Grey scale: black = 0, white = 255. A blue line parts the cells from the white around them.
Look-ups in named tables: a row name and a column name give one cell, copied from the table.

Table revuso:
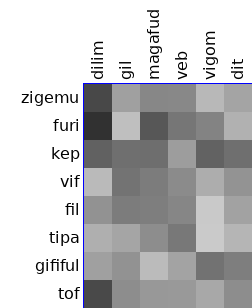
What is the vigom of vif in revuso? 173
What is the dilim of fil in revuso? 146
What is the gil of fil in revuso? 124
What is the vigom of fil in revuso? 201
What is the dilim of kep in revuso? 97
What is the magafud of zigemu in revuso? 135
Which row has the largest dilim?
vif

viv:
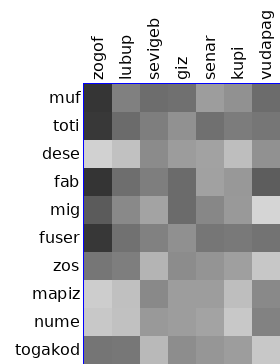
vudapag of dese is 145
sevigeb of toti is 126
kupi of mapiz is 190
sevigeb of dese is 139
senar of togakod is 150
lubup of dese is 193
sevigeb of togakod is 185
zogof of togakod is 117
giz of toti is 145
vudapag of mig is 213
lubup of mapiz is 192
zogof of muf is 53
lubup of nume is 193
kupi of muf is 145
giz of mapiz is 157
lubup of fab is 110
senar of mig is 135
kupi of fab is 152
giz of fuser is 144
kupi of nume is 200

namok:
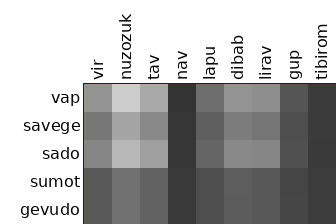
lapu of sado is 101
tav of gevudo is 98
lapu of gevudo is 78
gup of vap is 85
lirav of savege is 117
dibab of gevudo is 92
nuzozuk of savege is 164
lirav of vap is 142
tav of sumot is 98
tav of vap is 169
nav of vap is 51
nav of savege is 54
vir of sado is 134
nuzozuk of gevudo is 113
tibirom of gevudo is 60
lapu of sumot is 78
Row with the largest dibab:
vap

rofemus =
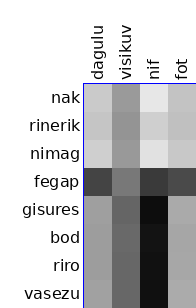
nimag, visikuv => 153
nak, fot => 195
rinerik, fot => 192
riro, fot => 167
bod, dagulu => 157
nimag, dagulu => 207
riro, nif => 17
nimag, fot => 200
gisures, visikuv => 101

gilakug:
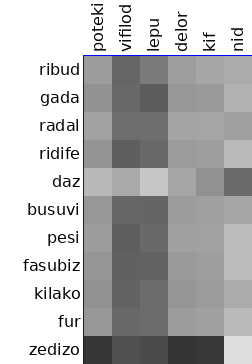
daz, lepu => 198
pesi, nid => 187
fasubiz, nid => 187
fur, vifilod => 104
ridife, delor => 155
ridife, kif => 158
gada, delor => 151
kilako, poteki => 145
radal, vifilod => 110
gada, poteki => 146
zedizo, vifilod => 81
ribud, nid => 171
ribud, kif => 166
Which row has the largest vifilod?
daz

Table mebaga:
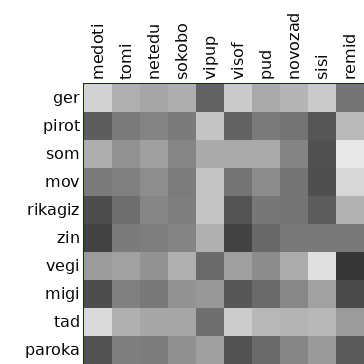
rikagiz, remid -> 177
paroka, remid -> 91
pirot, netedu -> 131
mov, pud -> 140
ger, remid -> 117
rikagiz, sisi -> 93
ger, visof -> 202
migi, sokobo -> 146
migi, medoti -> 77
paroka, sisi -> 154
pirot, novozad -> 116
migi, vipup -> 152
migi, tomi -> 128
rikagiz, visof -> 84

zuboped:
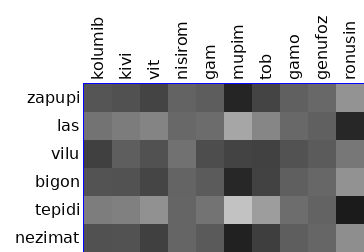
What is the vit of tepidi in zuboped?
145
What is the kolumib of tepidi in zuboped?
125
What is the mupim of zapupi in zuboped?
37
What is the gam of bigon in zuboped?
91
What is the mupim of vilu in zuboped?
67
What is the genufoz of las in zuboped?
96
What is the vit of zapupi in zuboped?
68
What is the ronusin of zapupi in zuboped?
147
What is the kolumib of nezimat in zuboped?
81
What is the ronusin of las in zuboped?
39
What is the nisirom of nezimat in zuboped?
101
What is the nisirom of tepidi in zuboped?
101
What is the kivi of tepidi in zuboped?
128

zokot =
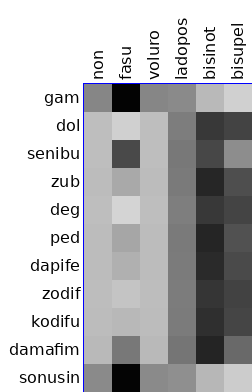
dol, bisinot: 56
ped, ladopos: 122
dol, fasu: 208
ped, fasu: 166
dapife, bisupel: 74
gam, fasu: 3
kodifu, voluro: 188
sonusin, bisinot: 183
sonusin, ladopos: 143
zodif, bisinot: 53
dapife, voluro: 188
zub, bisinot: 38

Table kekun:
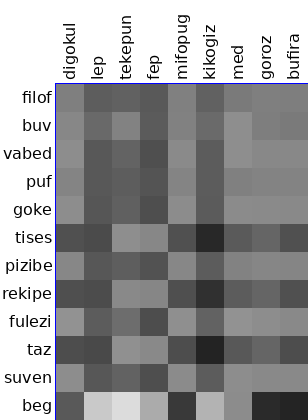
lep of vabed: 88
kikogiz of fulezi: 98
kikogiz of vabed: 92
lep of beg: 201
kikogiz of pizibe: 92
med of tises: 90
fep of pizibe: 82
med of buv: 142
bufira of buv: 122
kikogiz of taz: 35
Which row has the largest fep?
beg

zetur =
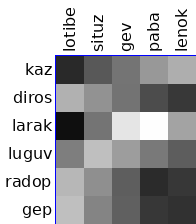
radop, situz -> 143
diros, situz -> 146
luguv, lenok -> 93
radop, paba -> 43
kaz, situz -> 88
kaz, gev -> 116
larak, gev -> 229
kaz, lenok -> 174
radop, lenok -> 55
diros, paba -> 76
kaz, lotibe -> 41

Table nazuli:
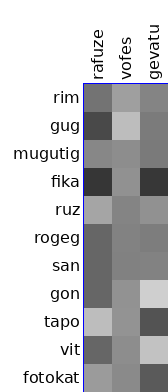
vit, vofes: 141
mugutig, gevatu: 122
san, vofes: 129
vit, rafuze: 102
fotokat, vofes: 138
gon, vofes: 146
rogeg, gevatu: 125
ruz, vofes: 132
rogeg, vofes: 130
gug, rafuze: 73
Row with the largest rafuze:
tapo

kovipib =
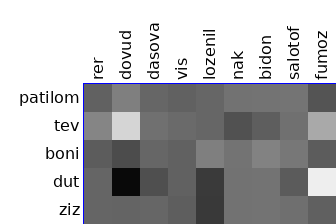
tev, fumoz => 169
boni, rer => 92
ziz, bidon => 115
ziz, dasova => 102
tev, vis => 106
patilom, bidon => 115
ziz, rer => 101
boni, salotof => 119
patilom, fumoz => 84
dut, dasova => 79
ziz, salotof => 111
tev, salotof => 112
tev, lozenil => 102
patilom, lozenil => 102
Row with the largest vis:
tev

